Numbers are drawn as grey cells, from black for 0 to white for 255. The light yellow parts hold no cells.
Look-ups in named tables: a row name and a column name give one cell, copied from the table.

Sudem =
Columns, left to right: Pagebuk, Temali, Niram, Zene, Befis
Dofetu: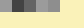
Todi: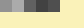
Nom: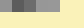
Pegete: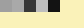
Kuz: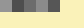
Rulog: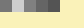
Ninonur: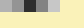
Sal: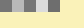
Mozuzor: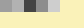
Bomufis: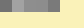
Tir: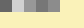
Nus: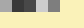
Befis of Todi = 79
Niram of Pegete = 55
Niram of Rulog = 128
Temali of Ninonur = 148
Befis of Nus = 126
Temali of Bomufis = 162
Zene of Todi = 66
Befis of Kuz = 86
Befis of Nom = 152

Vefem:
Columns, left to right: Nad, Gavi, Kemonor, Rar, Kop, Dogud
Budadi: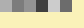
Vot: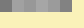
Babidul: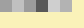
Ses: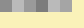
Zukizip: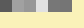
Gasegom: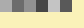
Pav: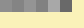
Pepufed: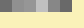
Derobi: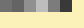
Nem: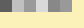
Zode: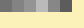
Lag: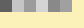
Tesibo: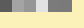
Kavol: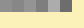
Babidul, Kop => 207
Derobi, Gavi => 100
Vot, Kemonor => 152
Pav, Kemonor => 148
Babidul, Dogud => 179
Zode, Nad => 113
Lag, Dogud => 160
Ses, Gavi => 186
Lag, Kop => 137
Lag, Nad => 96
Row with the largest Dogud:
Babidul

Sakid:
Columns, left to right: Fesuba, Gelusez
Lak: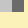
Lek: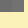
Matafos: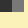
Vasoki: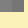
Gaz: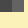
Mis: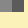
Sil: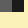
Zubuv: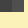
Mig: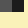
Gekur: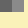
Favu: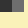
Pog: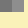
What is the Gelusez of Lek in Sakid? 114
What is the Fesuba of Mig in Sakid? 84
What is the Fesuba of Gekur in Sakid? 100
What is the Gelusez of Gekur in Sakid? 138
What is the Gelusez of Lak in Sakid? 107
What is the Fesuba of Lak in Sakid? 197
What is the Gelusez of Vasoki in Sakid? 118
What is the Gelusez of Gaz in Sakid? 99
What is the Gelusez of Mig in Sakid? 28
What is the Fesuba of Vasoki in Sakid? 127
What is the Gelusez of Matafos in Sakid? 120
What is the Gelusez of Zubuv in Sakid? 79
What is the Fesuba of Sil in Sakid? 94
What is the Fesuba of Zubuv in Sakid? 66
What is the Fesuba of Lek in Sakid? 109
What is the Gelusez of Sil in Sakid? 27
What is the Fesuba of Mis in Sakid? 135
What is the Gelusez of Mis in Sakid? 91
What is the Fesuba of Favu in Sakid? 51
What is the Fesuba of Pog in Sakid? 117
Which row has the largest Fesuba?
Lak

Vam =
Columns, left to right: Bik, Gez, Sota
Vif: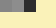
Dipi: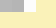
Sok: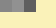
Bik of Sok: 134
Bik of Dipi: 184
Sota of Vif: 45
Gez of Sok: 145
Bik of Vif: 133
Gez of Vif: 141
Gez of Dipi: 181
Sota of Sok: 95
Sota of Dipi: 253

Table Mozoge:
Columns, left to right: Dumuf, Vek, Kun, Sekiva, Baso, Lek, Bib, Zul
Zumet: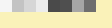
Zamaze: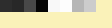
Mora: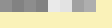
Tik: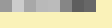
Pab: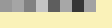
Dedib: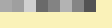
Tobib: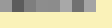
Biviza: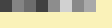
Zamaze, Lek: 253
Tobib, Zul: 164
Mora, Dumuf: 144
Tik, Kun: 168
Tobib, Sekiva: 141
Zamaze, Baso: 248
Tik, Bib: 94
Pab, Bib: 54
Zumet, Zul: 110
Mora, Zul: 174
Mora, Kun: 141
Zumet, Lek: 79
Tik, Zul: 103

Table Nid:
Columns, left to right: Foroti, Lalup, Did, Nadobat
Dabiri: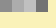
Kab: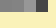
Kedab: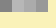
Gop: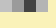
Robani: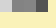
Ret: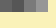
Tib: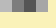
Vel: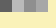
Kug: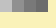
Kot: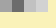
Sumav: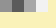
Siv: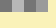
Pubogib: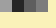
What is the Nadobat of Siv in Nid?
154
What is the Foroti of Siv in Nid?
118
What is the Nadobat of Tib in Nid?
166
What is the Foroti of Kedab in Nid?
131
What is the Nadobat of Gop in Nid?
180
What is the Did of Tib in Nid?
85
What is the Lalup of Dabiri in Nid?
172
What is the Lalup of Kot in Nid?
108
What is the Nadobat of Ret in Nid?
150
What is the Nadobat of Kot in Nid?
210
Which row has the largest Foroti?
Robani

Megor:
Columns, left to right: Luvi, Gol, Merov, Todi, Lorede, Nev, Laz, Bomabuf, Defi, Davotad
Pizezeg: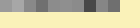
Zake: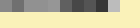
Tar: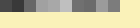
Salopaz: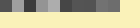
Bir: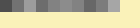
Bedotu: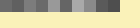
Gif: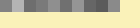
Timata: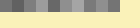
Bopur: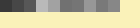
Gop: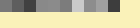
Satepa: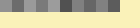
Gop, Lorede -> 139
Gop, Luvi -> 120
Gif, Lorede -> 143
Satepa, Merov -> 154
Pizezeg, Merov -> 137
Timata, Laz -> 165
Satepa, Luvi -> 145
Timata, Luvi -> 116
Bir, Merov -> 156
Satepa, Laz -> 128

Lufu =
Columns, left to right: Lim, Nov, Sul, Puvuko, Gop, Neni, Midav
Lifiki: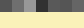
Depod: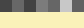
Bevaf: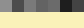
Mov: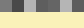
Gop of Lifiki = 89
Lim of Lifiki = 84
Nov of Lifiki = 111
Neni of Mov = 181
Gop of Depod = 102
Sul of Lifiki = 152
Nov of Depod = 103
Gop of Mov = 101
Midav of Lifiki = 101
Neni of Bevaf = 30
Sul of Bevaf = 122
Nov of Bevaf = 76
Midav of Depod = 97
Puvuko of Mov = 94
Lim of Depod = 69
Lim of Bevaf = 143
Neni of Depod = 200

